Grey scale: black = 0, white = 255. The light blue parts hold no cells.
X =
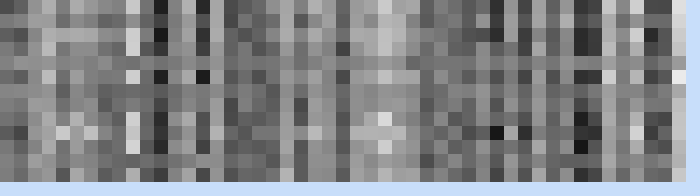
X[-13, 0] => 77
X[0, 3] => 174
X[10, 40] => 139
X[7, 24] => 97
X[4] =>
[129, 145, 143, 148, 130, 135, 127, 138, 116, 113, 126, 113, 121, 137, 122, 146, 106, 118, 113, 117, 135, 111, 128, 140, 120, 130, 140, 154, 144, 103, 112, 117, 117, 114, 139, 117, 133, 106, 131, 117, 145, 128, 124, 158, 133, 140, 101, 118, 154]
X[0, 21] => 128
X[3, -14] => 92
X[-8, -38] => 32
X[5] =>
[107, 93, 137, 187, 110, 156, 127, 120, 122, 206, 106, 32, 134, 168, 28, 159, 85, 107, 79, 112, 151, 133, 159, 130, 73, 152, 160, 191, 166, 164, 101, 139, 115, 91, 121, 79, 121, 68, 154, 79, 137, 48, 55, 205, 123, 181, 66, 87, 234]
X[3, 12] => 136
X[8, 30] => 98
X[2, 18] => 98
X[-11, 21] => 132
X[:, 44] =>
[135, 109, 139, 120, 133, 123, 131, 119, 123, 133, 117, 126, 103]
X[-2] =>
[128, 114, 157, 145, 117, 136, 131, 112, 103, 99, 109, 94, 113, 126, 141, 140, 102, 115, 105, 87, 148, 91, 143, 142, 105, 156, 138, 156, 148, 135, 77, 109, 133, 105, 126, 87, 149, 104, 131, 101, 95, 94, 102, 167, 126, 137, 117, 129, 177]
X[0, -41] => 129
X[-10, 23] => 129
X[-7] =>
[133, 135, 140, 147, 95, 135, 120, 96, 103, 107, 102, 90, 108, 127, 120, 137, 104, 123, 109, 87, 140, 108, 145, 132, 103, 142, 134, 147, 143, 134, 100, 108, 130, 126, 146, 106, 131, 99, 143, 99, 112, 97, 119, 158, 131, 132, 107, 123, 168]
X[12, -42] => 91
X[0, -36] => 177
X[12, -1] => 199
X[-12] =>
[121, 129, 157, 156, 109, 138, 127, 99, 106, 142, 98, 66, 122, 153, 81, 167, 71, 114, 93, 108, 167, 87, 136, 159, 93, 157, 137, 181, 176, 130, 90, 112, 120, 91, 146, 60, 157, 85, 163, 108, 174, 72, 91, 170, 109, 145, 106, 106, 212]
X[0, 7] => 136
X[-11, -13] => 155
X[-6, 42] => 104
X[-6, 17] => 126
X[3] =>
[122, 104, 146, 185, 118, 140, 140, 113, 102, 207, 86, 53, 136, 145, 63, 152, 97, 118, 83, 100, 151, 110, 146, 129, 66, 146, 166, 192, 165, 139, 106, 132, 96, 92, 137, 92, 114, 66, 165, 94, 132, 44, 58, 186, 120, 174, 71, 86, 195]
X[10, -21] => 158
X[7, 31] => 112
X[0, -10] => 95
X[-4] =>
[91, 70, 149, 162, 201, 156, 191, 132, 109, 196, 103, 53, 114, 146, 85, 178, 102, 86, 117, 117, 157, 138, 185, 151, 95, 177, 178, 177, 183, 141, 112, 99, 120, 76, 94, 23, 165, 47, 125, 103, 109, 52, 48, 159, 133, 210, 61, 99, 196]
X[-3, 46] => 89

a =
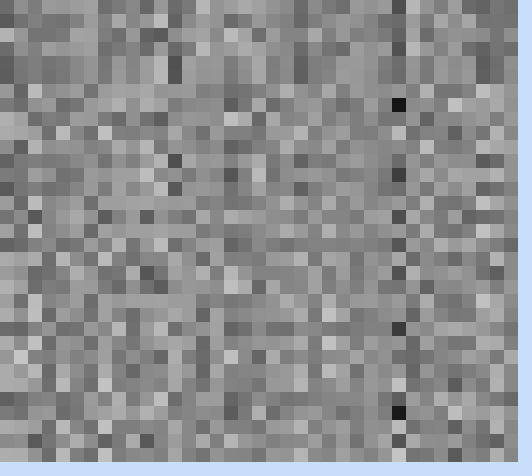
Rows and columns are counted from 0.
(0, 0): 107
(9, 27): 141
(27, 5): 132
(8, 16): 190
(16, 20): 170
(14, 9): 162
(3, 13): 124
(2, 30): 108
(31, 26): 146
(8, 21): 136
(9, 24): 157
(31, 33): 129
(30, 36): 136
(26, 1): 153
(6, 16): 111
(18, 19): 152
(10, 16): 98
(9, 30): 130
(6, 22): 133
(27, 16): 130
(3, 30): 151
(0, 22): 139
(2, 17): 163
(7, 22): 152
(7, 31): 127
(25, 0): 150
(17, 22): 130
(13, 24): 156
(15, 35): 114
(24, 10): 146
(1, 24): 151
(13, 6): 153
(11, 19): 120
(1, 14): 155
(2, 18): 110
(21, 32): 114
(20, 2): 109
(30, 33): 140
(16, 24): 137
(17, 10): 152

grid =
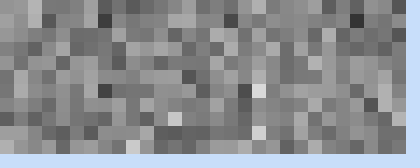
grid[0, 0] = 148
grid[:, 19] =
[123, 142, 116, 170, 136, 138, 126, 132, 137, 127, 150]
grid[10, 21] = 127
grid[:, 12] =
[134, 166, 101, 152, 122, 157, 143, 131, 199, 91, 116]
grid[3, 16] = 172
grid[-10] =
[160, 144, 176, 88, 132, 134, 164, 61, 134, 119, 129, 132, 166, 168, 134, 135, 73, 135, 121, 142, 135, 138, 130, 124, 134, 52, 126, 117, 139]
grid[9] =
[158, 158, 134, 105, 94, 124, 91, 141, 139, 140, 167, 94, 91, 100, 98, 118, 115, 108, 208, 127, 114, 162, 126, 107, 129, 147, 139, 111, 111]
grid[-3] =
[95, 125, 98, 119, 140, 117, 113, 102, 149, 119, 97, 140, 199, 129, 123, 138, 121, 103, 148, 137, 130, 169, 114, 151, 133, 140, 121, 104, 179]
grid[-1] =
[176, 149, 136, 153, 104, 150, 156, 134, 115, 202, 148, 104, 116, 102, 128, 155, 154, 172, 137, 150, 98, 127, 172, 131, 123, 103, 138, 108, 120]
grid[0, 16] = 111
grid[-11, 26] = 145
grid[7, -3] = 84
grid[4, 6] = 157
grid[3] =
[129, 119, 98, 138, 165, 103, 112, 120, 101, 164, 151, 165, 152, 105, 127, 107, 172, 124, 139, 170, 109, 161, 120, 151, 114, 103, 114, 98, 124]
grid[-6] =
[115, 168, 135, 113, 156, 146, 162, 139, 137, 129, 151, 156, 157, 85, 112, 143, 161, 135, 175, 138, 111, 121, 122, 156, 126, 154, 146, 163, 116]
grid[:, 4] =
[119, 132, 142, 165, 102, 156, 144, 142, 140, 94, 104]
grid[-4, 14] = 126
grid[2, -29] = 151
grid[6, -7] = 156
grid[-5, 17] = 77
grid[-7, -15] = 119
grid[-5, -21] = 113
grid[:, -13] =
[111, 73, 158, 172, 122, 161, 143, 123, 121, 115, 154]

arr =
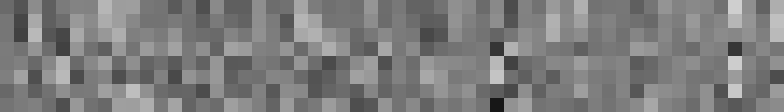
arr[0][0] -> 106
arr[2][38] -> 133
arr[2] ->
[118, 65, 185, 86, 71, 169, 132, 152, 174, 127, 132, 123, 147, 114, 109, 106, 132, 119, 145, 125, 100, 168, 177, 148, 133, 105, 120, 137, 123, 120, 72, 84, 140, 123, 115, 101, 118, 142, 133, 174, 132, 141, 117, 127, 113, 133, 118, 136, 119, 145, 129, 139, 135, 145, 127, 186]
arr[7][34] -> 116
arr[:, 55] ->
[174, 192, 186, 118, 145, 77, 155, 139]
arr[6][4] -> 143
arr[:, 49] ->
[137, 153, 145, 108, 142, 117, 119, 108]
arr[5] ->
[127, 161, 79, 151, 185, 76, 123, 131, 79, 113, 91, 129, 73, 147, 129, 152, 95, 114, 112, 133, 131, 106, 83, 94, 114, 161, 153, 106, 129, 114, 168, 152, 121, 126, 130, 196, 112, 95, 120, 93, 127, 138, 123, 120, 130, 105, 107, 123, 131, 117, 114, 121, 155, 125, 108, 77]
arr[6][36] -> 73
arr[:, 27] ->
[109, 108, 137, 167, 80, 106, 100, 148]
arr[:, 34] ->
[107, 117, 115, 122, 124, 130, 106, 116]
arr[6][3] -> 114
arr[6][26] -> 133
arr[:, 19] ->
[109, 123, 125, 126, 117, 133, 88, 100]
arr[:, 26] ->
[149, 141, 120, 90, 158, 153, 133, 87]
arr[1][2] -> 169
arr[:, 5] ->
[131, 153, 169, 149, 106, 76, 121, 152]
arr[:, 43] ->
[118, 130, 127, 120, 128, 120, 113, 115]
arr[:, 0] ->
[106, 118, 118, 123, 122, 127, 104, 116]
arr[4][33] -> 133
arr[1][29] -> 109
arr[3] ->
[123, 114, 148, 109, 65, 149, 113, 95, 153, 116, 155, 134, 162, 121, 143, 99, 162, 155, 129, 126, 149, 106, 142, 174, 148, 102, 90, 167, 120, 139, 92, 109, 115, 119, 122, 53, 177, 148, 132, 120, 117, 96, 115, 120, 117, 155, 149, 130, 118, 108, 132, 128, 54, 116, 135, 118]
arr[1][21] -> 181
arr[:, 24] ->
[116, 117, 133, 148, 101, 114, 108, 135]
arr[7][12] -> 164
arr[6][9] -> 190
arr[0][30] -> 99

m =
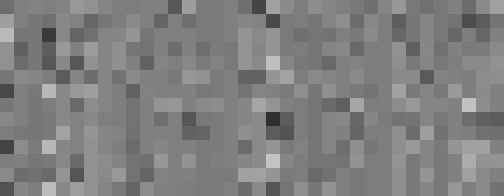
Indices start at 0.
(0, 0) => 111
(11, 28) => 148
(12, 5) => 85
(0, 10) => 128
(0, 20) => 138
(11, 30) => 133
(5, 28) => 138
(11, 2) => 119
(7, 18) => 165
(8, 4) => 136
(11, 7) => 140
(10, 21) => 130
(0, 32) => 129
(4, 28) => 142
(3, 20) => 122
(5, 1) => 137
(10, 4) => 134
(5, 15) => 123
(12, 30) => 148
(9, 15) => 123
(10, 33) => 161
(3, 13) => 129
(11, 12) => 127
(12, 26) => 125
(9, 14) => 100
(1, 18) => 131
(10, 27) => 126
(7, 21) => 125
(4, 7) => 133
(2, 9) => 149
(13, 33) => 126
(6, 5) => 152
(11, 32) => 129
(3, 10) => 116
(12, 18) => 162
